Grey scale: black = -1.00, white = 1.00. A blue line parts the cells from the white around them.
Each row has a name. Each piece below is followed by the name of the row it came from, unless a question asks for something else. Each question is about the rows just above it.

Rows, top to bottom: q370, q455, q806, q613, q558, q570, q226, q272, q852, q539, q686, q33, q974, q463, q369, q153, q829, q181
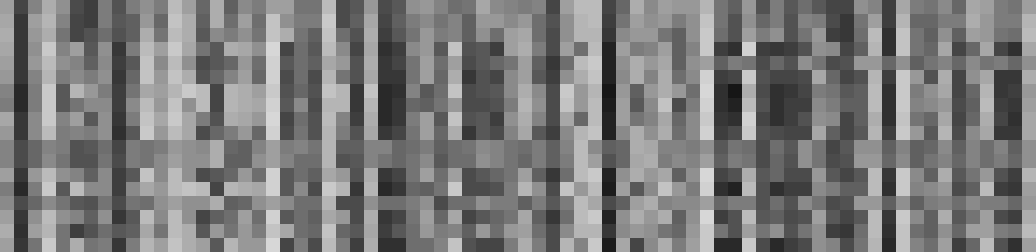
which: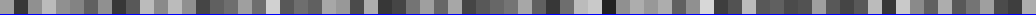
q153
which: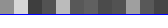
q153
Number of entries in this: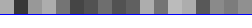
18
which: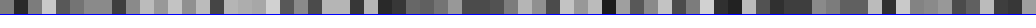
q272

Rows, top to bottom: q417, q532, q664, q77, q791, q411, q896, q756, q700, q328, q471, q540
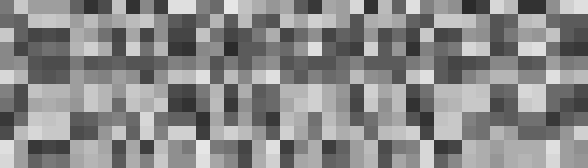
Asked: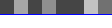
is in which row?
q664
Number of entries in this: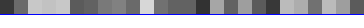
26
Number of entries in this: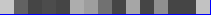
15
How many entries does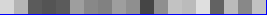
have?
19
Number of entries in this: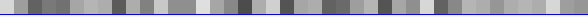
42
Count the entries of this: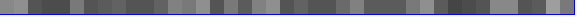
41

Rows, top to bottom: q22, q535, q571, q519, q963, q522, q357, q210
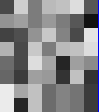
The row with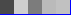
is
q22
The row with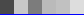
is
q519

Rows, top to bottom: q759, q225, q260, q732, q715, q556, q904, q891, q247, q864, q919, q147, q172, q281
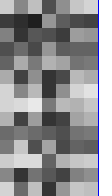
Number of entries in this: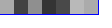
7
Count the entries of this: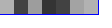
7
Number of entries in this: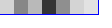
7
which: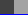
q247
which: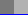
q715
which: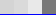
q891
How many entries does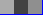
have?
3

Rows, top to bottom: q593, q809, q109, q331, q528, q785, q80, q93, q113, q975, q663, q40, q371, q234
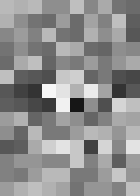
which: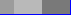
q371
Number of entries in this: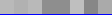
8
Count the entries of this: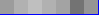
7
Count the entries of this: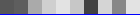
10
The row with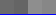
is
q331
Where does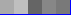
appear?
q528

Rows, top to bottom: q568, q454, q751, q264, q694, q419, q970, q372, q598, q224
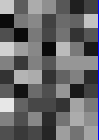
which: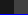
q970
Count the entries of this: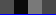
4
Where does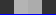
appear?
q419

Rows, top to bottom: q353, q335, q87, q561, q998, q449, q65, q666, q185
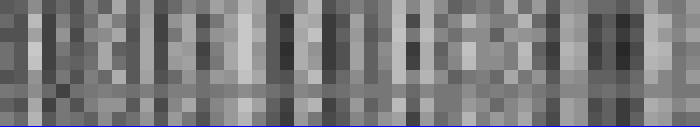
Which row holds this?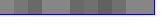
q65
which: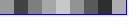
q561
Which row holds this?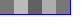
q666
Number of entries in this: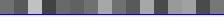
16
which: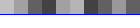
q666

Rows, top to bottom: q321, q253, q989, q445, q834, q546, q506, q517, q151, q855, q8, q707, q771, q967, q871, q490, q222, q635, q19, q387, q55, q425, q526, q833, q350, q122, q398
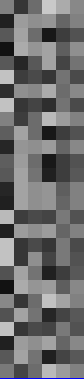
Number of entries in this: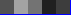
5
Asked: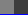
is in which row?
q151
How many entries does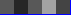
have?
5
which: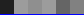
q222
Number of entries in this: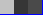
3
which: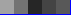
q526
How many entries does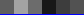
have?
6

